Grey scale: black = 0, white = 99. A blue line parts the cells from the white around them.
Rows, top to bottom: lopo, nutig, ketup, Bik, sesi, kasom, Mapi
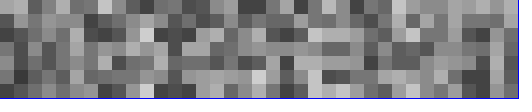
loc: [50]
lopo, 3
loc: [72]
lopo, 23
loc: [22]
kasom, 1
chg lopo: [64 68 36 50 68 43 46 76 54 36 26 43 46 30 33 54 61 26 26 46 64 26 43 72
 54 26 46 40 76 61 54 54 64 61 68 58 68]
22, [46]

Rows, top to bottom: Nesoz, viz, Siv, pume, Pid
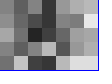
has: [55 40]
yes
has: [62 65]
yes

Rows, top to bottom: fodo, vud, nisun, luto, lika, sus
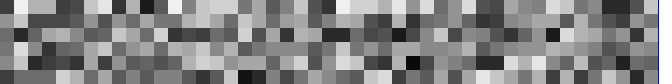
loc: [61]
vud, 20
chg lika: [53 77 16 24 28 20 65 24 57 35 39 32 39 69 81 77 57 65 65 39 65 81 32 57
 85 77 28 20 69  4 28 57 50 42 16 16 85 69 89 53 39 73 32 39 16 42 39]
44, [13]
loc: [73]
lika, 41

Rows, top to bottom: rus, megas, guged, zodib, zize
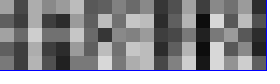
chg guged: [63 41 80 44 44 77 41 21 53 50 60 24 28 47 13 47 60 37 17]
17, [34]
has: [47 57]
no
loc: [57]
zize, 16

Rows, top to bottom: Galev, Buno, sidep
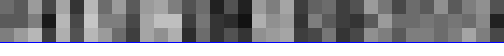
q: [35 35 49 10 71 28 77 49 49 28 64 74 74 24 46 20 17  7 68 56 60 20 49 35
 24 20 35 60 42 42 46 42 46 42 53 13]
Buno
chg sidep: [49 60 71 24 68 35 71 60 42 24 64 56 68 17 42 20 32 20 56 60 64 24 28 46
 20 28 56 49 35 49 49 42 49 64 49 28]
5, [32]
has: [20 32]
yes
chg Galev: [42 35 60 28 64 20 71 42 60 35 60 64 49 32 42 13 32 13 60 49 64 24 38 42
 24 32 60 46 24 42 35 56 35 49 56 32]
28, [28]
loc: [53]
Buno, 34
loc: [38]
Galev, 22

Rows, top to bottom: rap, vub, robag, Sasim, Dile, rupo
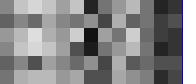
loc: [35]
Dile, 9
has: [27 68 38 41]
no
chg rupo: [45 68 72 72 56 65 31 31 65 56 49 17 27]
4, [59]
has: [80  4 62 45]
no

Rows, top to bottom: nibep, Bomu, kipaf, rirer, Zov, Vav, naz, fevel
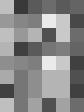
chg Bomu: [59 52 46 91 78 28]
2, [49]
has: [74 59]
yes
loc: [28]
Bomu, 5
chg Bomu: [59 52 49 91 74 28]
4, [78]

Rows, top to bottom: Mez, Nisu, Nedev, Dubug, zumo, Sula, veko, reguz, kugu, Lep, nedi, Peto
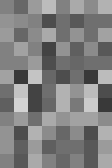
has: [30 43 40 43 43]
yes
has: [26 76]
no
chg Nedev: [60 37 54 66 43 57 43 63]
1, [40]
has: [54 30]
yes
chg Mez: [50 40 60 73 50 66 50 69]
6, [54]
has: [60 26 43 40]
no
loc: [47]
reguz, 5

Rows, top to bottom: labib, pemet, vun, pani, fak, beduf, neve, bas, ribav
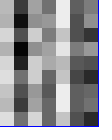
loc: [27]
beduf, 5
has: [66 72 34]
yes
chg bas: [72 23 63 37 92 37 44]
3, [40]
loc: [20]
vun, 6
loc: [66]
fak, 3
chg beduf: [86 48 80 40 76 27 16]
1, [44]

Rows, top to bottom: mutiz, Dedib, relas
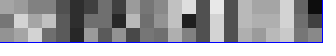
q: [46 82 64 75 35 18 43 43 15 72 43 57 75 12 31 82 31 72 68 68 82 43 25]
Dedib
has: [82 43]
yes
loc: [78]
relas, 20
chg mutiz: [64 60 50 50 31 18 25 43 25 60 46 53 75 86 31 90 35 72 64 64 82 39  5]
16, [31]
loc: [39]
mutiz, 21

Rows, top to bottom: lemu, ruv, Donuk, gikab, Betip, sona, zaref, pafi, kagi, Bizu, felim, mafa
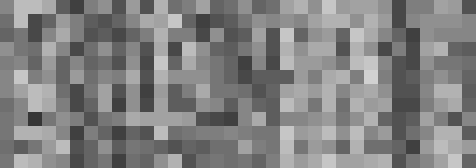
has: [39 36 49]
no
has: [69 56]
yes
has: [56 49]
yes
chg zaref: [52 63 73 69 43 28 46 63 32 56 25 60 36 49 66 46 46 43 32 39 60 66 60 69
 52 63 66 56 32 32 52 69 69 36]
20, [63]

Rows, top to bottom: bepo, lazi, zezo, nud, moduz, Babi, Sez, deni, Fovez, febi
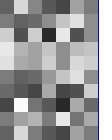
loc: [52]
bepo, 2
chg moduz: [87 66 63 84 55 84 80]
3, [80]
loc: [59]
Babi, 3

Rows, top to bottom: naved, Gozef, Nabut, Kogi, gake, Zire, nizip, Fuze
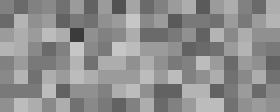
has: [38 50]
yes
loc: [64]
naved, 9

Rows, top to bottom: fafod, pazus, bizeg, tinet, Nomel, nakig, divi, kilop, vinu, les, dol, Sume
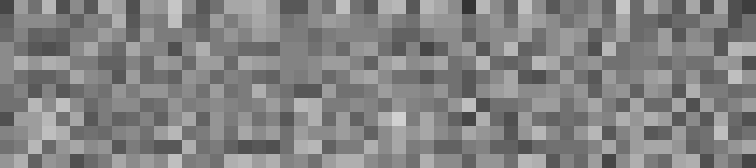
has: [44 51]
yes
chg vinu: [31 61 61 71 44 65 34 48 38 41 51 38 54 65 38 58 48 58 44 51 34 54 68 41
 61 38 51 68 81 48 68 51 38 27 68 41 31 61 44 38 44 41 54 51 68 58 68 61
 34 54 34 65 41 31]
30, [65]

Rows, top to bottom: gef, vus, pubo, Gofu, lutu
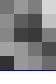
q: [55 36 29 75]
vus
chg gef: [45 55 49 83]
1, [59]
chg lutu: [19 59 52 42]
2, [55]
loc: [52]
pubo, 0
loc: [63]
Gofu, 0
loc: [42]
lutu, 3
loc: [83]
gef, 3

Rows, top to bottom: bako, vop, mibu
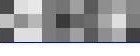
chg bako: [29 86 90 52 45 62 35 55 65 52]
3, [48]
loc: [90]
bako, 2

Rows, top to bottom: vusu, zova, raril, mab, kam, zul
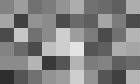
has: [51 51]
no
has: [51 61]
yes

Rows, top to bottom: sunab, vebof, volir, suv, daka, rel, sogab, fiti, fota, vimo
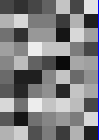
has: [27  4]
yes
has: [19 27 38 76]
yes
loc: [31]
vimo, 2
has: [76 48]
yes
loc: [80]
vimo, 1
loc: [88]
sunab, 6

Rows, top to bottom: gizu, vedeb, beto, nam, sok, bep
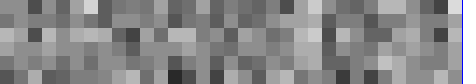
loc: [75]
sok, 27
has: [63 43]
yes
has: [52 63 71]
yes
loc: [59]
vedeb, 29
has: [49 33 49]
yes
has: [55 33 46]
yes
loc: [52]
bep, 7

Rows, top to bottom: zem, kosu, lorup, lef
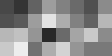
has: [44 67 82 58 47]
yes
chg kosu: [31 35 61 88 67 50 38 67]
7, [71]

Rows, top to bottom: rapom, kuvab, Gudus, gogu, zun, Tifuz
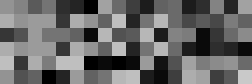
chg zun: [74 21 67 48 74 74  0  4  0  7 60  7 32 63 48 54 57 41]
9, [4]
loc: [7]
zun, 11

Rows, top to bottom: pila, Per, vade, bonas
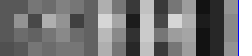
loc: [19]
vade, 9
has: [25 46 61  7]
no
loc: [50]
pila, 4

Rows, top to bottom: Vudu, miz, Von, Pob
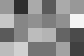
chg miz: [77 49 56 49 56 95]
1, [52]
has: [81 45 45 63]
yes
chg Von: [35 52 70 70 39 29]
2, [73]
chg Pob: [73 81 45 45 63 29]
5, [25]
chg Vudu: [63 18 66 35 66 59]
0, [59]
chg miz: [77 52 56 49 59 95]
4, [56]

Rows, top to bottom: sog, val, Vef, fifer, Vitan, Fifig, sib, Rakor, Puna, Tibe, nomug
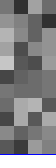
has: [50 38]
yes
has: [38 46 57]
no
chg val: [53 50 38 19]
0, [57]

